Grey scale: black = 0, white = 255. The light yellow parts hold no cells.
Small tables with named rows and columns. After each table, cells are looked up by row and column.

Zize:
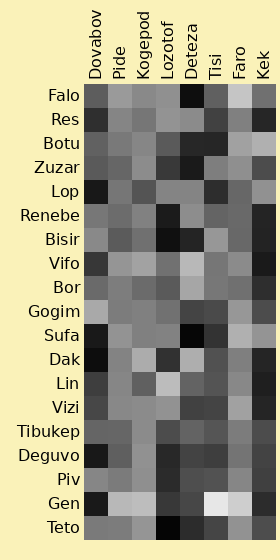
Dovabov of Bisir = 137
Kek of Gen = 44
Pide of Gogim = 124
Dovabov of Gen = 25
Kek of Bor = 46
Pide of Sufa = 147
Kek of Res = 38
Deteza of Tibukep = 99
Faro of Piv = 134
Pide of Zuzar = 102

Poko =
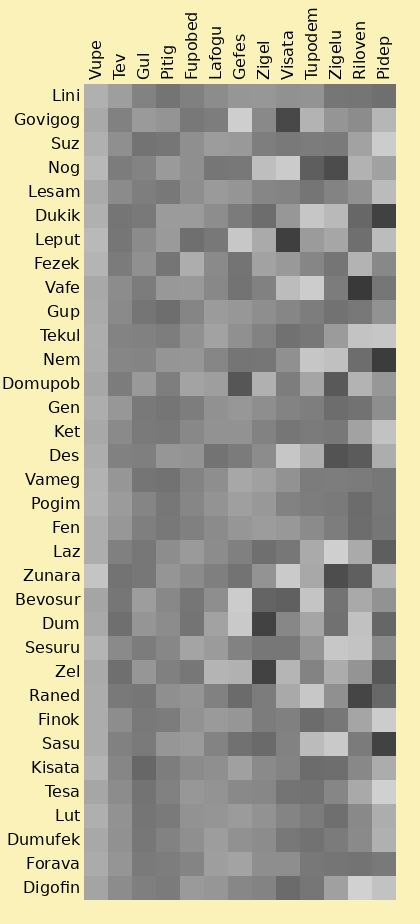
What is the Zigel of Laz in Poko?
111
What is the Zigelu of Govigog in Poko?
149
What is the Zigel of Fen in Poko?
156
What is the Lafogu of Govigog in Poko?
125
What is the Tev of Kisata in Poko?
134
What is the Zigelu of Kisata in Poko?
110
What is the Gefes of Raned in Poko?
107
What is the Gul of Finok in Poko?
121
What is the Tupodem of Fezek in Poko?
134
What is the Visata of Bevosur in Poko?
96
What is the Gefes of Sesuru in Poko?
130
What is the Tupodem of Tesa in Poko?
114
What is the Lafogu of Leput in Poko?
120
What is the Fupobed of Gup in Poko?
133
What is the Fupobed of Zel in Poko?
119

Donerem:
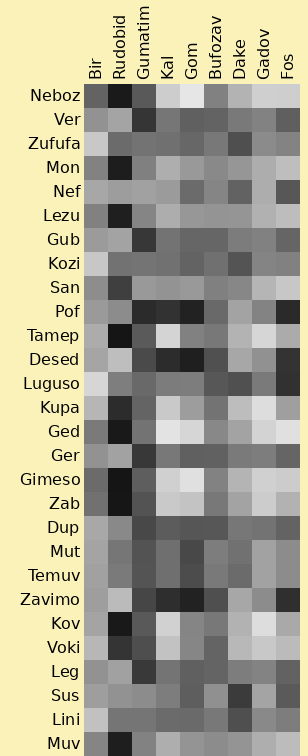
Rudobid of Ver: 164
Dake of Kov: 178
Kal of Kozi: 113
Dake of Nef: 98
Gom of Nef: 107
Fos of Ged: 224
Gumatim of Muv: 130
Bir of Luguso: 214
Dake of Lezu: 149
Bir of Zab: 113
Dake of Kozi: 84
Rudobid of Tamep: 21
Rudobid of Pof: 140
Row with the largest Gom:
Neboz

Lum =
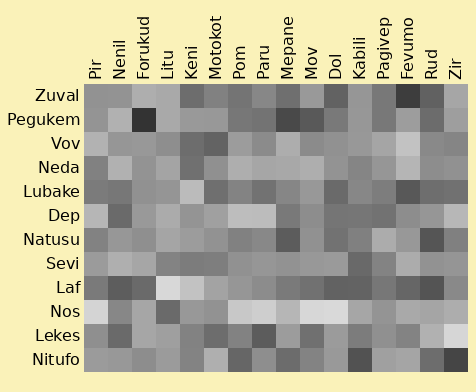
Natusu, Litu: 165
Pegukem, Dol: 121
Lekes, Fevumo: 131
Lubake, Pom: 131
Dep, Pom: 189
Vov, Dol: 145
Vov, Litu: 142
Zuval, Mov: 153
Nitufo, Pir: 155
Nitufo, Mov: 131
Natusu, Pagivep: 172
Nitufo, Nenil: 152
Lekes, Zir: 214
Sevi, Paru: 150

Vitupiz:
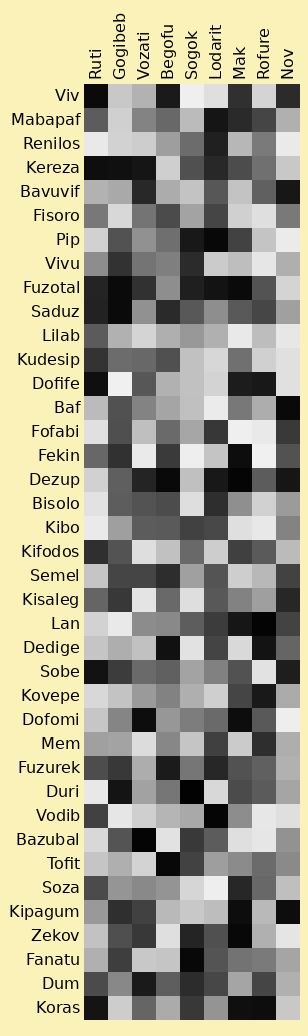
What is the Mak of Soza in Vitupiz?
39
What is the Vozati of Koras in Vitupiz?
101
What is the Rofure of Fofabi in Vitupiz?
233
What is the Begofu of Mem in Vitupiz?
135
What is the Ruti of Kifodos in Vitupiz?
47
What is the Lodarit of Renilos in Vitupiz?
32
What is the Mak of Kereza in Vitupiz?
76
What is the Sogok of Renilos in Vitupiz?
108
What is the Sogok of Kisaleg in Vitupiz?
222
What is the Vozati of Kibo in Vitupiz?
92

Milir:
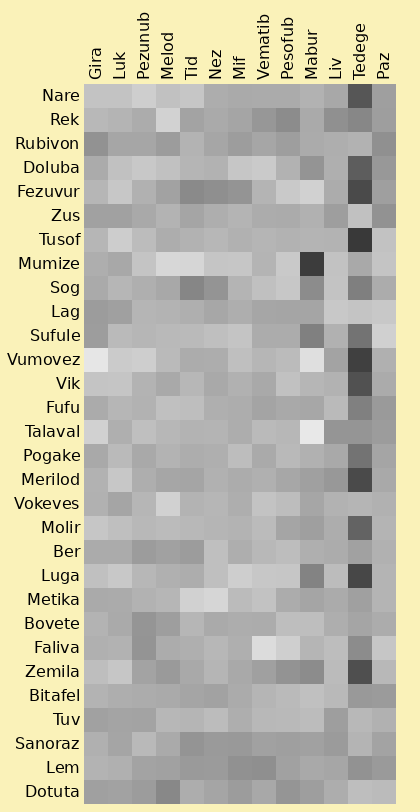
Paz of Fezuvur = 159
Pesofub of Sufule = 172
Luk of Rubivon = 166
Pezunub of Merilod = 174
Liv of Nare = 168
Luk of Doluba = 193

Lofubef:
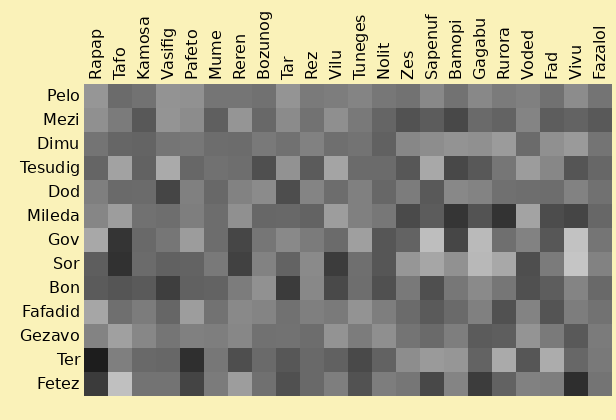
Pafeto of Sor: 99
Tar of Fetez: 80
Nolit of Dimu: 97
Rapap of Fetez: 59
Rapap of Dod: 127
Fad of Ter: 172
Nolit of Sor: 86
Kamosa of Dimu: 100
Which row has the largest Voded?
Mileda

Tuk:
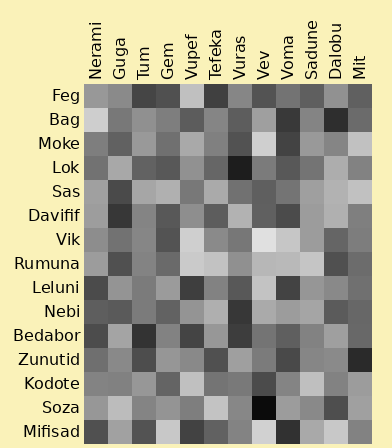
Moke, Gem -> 112
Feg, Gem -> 80
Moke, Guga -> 97
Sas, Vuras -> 113
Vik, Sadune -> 156
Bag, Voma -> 57
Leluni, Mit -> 112
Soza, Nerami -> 151
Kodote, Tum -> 151
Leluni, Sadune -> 150
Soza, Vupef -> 126
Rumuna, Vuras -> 144
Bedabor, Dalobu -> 159

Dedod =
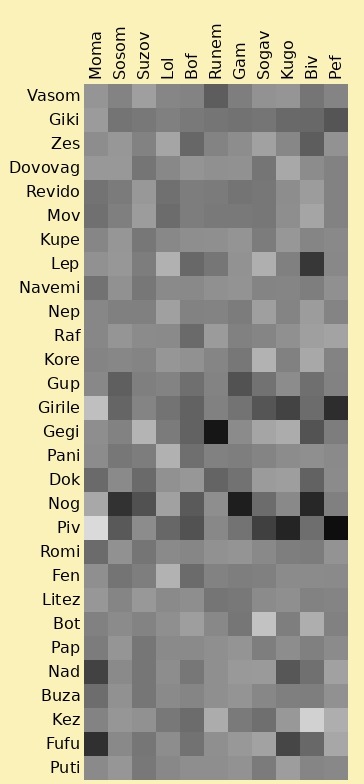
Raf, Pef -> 163
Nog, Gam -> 30
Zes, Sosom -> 151
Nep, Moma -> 135
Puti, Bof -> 142
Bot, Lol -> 143
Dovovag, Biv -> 140
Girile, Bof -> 98
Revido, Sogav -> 119
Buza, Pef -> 145
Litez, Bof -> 142
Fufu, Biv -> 104
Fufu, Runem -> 143
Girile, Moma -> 191
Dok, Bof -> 151
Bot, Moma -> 129
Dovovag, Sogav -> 117
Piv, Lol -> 103
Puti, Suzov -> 120
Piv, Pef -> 14

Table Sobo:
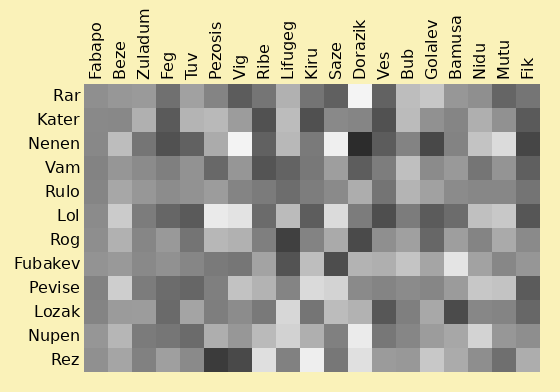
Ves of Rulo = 116
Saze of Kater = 137
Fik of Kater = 90
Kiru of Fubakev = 190
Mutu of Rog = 170
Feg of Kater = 90
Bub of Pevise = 139
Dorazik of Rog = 74
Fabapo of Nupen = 150
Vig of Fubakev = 118
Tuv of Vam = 146
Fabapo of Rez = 144
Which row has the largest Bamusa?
Fubakev

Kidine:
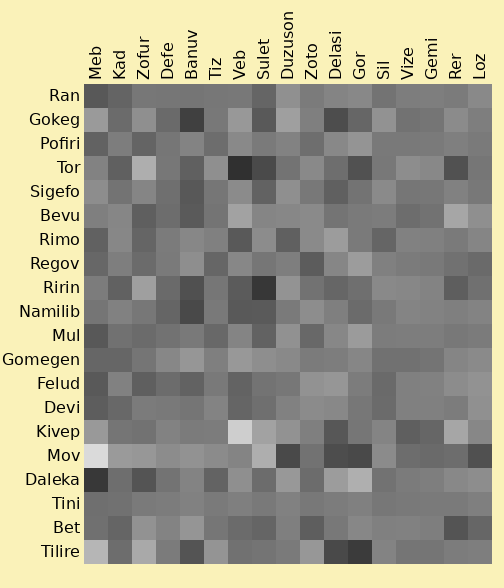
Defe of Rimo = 123
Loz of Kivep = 135
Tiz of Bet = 118
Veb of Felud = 99
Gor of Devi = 119
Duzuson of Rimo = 96
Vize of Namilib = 132
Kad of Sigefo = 115
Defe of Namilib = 101
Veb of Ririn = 91
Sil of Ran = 115
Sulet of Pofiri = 122
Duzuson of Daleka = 152
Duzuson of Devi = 129
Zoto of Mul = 104
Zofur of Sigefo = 133
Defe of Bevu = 109
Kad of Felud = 129
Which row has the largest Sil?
Gokeg

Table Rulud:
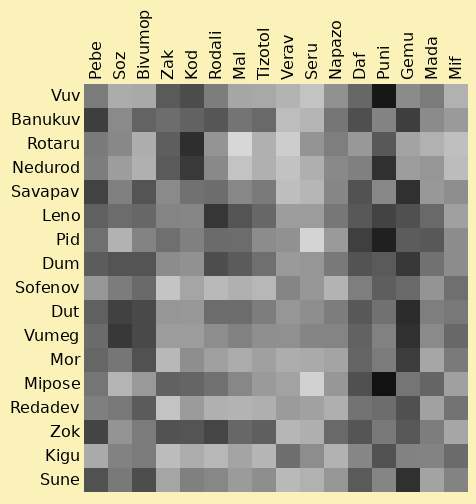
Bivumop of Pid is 131
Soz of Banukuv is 138
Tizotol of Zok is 95
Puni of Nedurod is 48
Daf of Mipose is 80
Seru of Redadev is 161
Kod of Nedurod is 57
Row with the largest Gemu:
Rotaru

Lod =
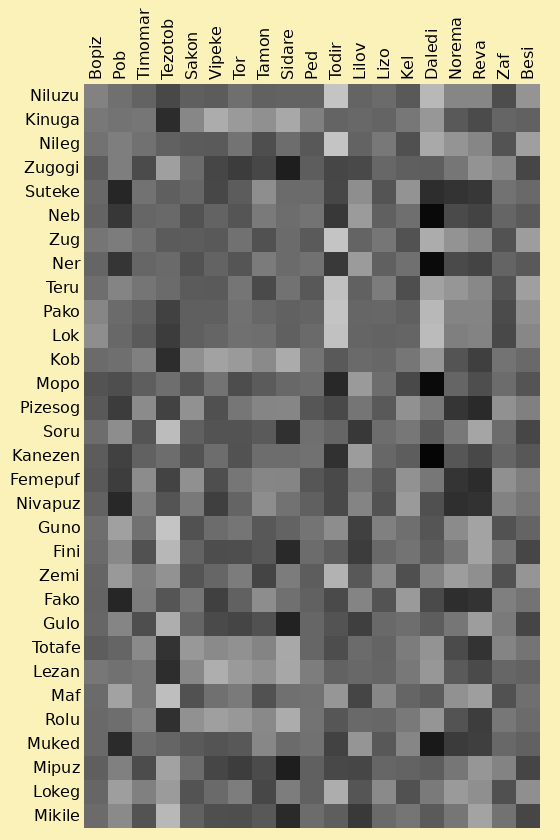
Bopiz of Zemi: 101
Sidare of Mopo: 104
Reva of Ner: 68
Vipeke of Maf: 112
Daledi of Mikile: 90
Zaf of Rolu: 119
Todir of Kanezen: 49
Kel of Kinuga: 119
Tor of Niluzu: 111
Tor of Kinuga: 154
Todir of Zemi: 178
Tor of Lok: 112
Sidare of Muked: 107
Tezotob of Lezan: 45

